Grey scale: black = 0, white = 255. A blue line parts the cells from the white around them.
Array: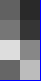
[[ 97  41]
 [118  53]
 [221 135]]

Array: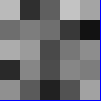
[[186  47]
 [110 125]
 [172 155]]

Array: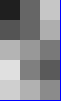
[[ 31 102]
 [ 84 102]
 [180 152]]

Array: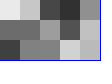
[[234 199]
 [108 109]
 [ 64 129]]

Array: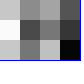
[[199 140]
 [250  74]
 [200 118]]

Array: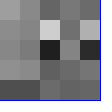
[[158 137]
 [140 133]
 [135 123]]

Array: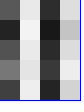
[[ 88 233]
 [ 35 243]
 [ 82 234]]

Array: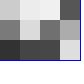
[[204 236]
 [122 219]
 [ 50  69]]
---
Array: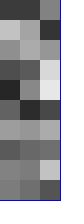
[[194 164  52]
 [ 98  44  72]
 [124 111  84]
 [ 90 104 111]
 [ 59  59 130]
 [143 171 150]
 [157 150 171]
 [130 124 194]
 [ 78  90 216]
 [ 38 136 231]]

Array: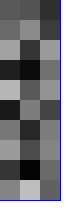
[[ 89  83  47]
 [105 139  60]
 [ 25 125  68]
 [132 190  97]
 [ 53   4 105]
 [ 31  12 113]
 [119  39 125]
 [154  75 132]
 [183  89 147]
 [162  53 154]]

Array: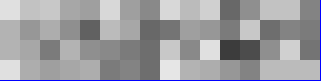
[[179 167 123 179 143 137 123 110 200 137 224  60  76 143 208 116]
 [224 173 159 167 173 123 131 110 230 179 173 151 131 187 187 187]
 [179 151 173 143  97 187 167 104 116 159 151 123 200 110 131 123]
 [224 194 200 167 159 216 159 137 216 187 208 104 143 194 194 131]]

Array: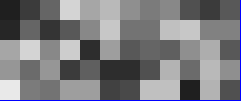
[[ 38 101  52  88 136 199 115 115 192 199 129 129]
 [ 31  59 101 212 166 185 143 123 136  80  59  88]
 [233 123 115 158 158  65  73 192 192  31 179  80]
 [166 212 136 205  45 158  88 101  95 143 173  88]
 [150 107 150  59  95  45  45  80 179 107 185 143]]

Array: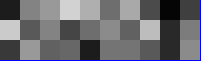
[[ 57 153  97 103  28 116 116  89  41 139]
 [203  89 131  69 110 139  97 189  41 124]
 [ 28 131 153 210 175 110 169  75   5  63]]

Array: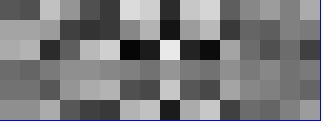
[[171 179  43  94 185 207   6  27 233  35  12 164 108  80 108  64]
 [114 114  87 149 171 179  80  72 199  87  72 164 135 128 114 101]
 [108 101 122 143 143 135 128 114 149 122 114 143 122 135 114 122]
 [164 164 156  64  51  57 135 179  20 156 185  57 101  94 128 122]
 [143 143 171  87  64  57 179 193  27 171 199  64 108 101 128 156]
 [ 87  80 193 149  80  57 219 207  43 199 213  94 135 156 128 171]]
